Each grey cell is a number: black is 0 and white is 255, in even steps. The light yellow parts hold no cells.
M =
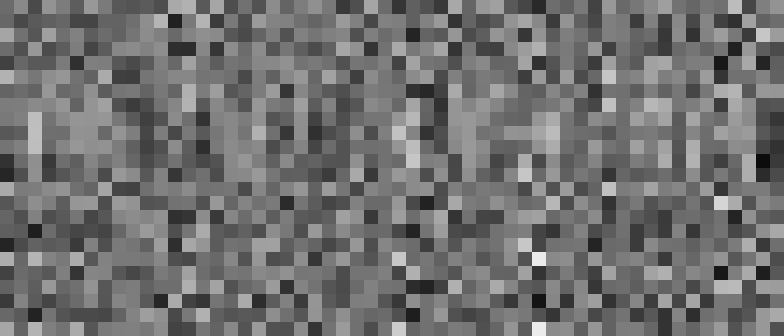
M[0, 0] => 107
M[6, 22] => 109
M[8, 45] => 159
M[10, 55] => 50
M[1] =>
[103, 73, 90, 96, 102, 70, 69, 99, 99, 111, 142, 181, 33, 121, 180, 59, 121, 78, 154, 131, 129, 112, 101, 112, 154, 128, 71, 129, 126, 96, 130, 153, 51, 100, 75, 88, 147, 165, 136, 59, 147, 96, 71, 127, 121, 60, 128, 64, 136, 72, 133, 65, 48, 162, 98, 109]
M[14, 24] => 79
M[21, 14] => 53
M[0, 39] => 109
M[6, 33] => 102
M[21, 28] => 56
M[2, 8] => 98
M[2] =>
[165, 113, 86, 160, 111, 129, 93, 108, 98, 117, 140, 128, 105, 132, 143, 138, 87, 74, 100, 124, 82, 129, 117, 128, 133, 80, 127, 108, 119, 36, 100, 89, 150, 76, 94, 149, 131, 54, 147, 90, 126, 115, 90, 127, 123, 100, 108, 55, 140, 50, 131, 157, 120, 59, 198, 156]
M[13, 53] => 123
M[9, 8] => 148
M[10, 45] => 160
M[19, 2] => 99
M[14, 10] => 83
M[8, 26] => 117
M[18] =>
[173, 104, 180, 131, 121, 172, 87, 130, 121, 121, 118, 135, 79, 73, 112, 104, 135, 83, 150, 78, 84, 142, 54, 122, 151, 104, 84, 116, 199, 106, 118, 97, 129, 118, 85, 104, 142, 82, 235, 137, 141, 91, 150, 107, 124, 132, 108, 58, 120, 103, 129, 148, 88, 116, 153, 77]
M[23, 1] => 100
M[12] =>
[38, 79, 144, 65, 86, 101, 123, 75, 152, 139, 88, 130, 54, 98, 112, 76, 135, 137, 153, 118, 95, 96, 78, 60, 103, 169, 57, 122, 152, 139, 77, 143, 72, 143, 98, 81, 134, 198, 105, 152, 96, 119, 107, 53, 102, 89, 96, 109, 86, 140, 86, 121, 96, 173, 43, 75]
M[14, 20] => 43
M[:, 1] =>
[137, 73, 113, 80, 103, 136, 108, 125, 128, 95, 128, 107, 79, 123, 112, 80, 91, 75, 104, 107, 112, 131, 90, 100]
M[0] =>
[107, 137, 74, 147, 124, 93, 152, 122, 88, 84, 91, 78, 169, 177, 89, 166, 78, 113, 82, 140, 100, 125, 144, 120, 57, 79, 165, 107, 53, 96, 81, 57, 168, 101, 151, 160, 89, 70, 41, 109, 97, 121, 67, 152, 105, 119, 138, 159, 114, 102, 118, 112, 188, 70, 127, 147]
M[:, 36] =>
[89, 147, 131, 136, 102, 103, 137, 109, 101, 147, 97, 89, 134, 111, 126, 135, 121, 146, 142, 99, 133, 56, 128, 148]
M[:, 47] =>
[159, 64, 55, 59, 167, 126, 98, 171, 163, 110, 162, 172, 109, 125, 101, 58, 59, 113, 58, 176, 98, 164, 50, 51]
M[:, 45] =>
[119, 60, 100, 97, 90, 132, 92, 129, 159, 119, 160, 124, 89, 130, 120, 90, 59, 59, 132, 98, 94, 134, 58, 125]
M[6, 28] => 117
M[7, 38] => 112
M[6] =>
[100, 108, 99, 151, 105, 111, 144, 92, 117, 120, 100, 120, 101, 176, 124, 157, 86, 100, 124, 155, 54, 135, 109, 90, 79, 107, 124, 119, 117, 50, 39, 66, 170, 102, 121, 166, 137, 100, 94, 134, 106, 129, 50, 115, 112, 92, 126, 98, 119, 70, 119, 172, 180, 88, 151, 150]
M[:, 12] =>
[169, 33, 105, 46, 104, 135, 101, 134, 139, 72, 140, 114, 54, 123, 114, 48, 79, 46, 79, 112, 110, 171, 73, 67]
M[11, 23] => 84
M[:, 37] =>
[70, 165, 54, 156, 164, 61, 100, 101, 99, 145, 105, 172, 198, 73, 105, 156, 126, 199, 82, 161, 93, 117, 120, 92]
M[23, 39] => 139
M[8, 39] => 170

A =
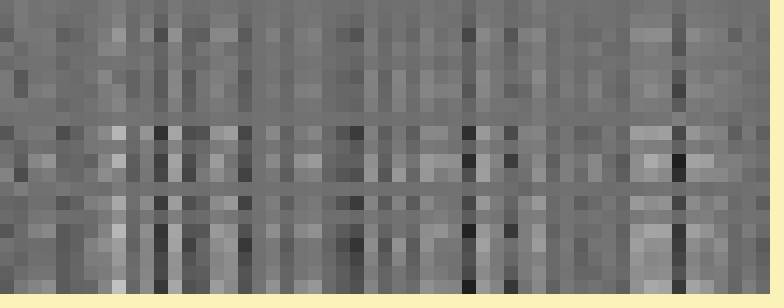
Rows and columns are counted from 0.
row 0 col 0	110
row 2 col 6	114
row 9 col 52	94
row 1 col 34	121
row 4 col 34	120
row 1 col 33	96
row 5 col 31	115
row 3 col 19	116
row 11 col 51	125
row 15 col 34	122
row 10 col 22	116
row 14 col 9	110
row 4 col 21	114
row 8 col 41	112
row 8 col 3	113
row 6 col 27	102
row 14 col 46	141
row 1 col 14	105
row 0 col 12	119
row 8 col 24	112
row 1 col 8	128
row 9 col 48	72
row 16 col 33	34
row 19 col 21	116
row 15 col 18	113
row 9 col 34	153
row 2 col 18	113
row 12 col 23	99
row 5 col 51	125
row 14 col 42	105
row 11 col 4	99
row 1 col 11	97
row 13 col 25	110
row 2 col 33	70
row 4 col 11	99
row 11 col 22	154
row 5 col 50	118
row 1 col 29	107
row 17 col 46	143

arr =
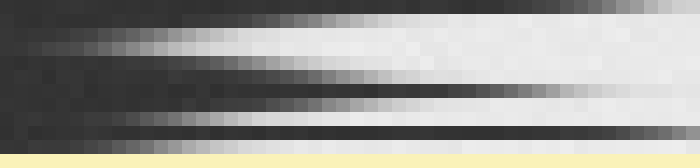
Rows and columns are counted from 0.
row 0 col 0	51
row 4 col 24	217
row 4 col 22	203
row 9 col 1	54
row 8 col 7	60
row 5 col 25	159
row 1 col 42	232
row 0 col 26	52
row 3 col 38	235
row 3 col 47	232
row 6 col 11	52
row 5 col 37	232
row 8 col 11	101
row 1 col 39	231
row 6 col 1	52
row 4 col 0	51
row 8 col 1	54
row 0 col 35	53
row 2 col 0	55
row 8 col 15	168
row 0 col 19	51
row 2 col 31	235
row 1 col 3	52
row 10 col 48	237
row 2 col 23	230
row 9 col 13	49
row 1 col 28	216
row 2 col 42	231
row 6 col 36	108
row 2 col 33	233
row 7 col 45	234
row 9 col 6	55
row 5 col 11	52
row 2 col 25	232
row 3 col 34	232
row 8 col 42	232
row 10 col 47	236
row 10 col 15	197
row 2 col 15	192

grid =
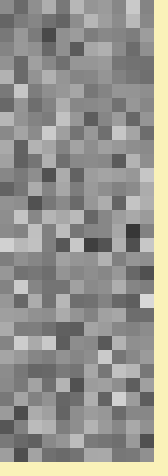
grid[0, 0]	140
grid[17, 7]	83
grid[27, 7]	160
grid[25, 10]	155
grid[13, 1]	118
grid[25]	[165, 153, 134, 127, 146, 134, 142, 202, 118, 136, 155]
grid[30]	[86, 129, 187, 178, 126, 142, 179, 154, 135, 169, 145]
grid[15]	[142, 196, 135, 181, 168, 186, 103, 135, 157, 169, 155]
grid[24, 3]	201
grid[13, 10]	172
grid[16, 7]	135
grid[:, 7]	[155, 158, 136, 176, 154, 149, 132, 141, 134, 111, 160, 136, 164, 142, 173, 135, 135, 83, 178, 135, 143, 131, 161, 156, 89, 202, 118, 160, 99, 151, 154, 117, 169]
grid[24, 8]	179
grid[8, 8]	156
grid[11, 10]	142
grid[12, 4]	172
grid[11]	[161, 97, 117, 176, 111, 137, 139, 136, 91, 179, 142]
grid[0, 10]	132
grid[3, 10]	144
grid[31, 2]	96
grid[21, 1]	103
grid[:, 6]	[149, 182, 125, 167, 150, 135, 119, 137, 93, 152, 142, 139, 157, 154, 151, 103, 133, 63, 146, 142, 138, 113, 131, 164, 137, 142, 167, 156, 175, 156, 179, 122, 168]
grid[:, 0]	[140, 101, 120, 132, 146, 178, 121, 104, 182, 137, 170, 161, 135, 99, 146, 142, 139, 209, 126, 151, 131, 151, 159, 171, 132, 165, 140, 138, 120, 155, 86, 121, 158]
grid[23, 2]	126
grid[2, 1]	152
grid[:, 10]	[132, 136, 157, 144, 113, 111, 142, 135, 149, 109, 138, 142, 198, 172, 175, 155, 130, 199, 143, 80, 126, 216, 109, 140, 145, 155, 119, 160, 93, 135, 145, 80, 144]
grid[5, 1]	106
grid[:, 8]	[135, 140, 132, 139, 118, 130, 149, 113, 156, 199, 152, 91, 159, 130, 100, 157, 167, 177, 128, 152, 174, 104, 167, 135, 179, 118, 194, 142, 209, 107, 135, 111, 119]
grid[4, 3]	136
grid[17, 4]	87
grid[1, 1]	124
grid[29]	[155, 77, 172, 160, 100, 142, 156, 151, 107, 135, 135]
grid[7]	[104, 149, 110, 131, 174, 135, 137, 141, 113, 151, 135]
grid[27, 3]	112
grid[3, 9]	108
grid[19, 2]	119
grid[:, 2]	[143, 134, 123, 145, 160, 147, 125, 110, 131, 139, 179, 117, 142, 172, 81, 135, 192, 193, 134, 119, 133, 172, 145, 126, 170, 134, 102, 163, 130, 172, 187, 96, 163]
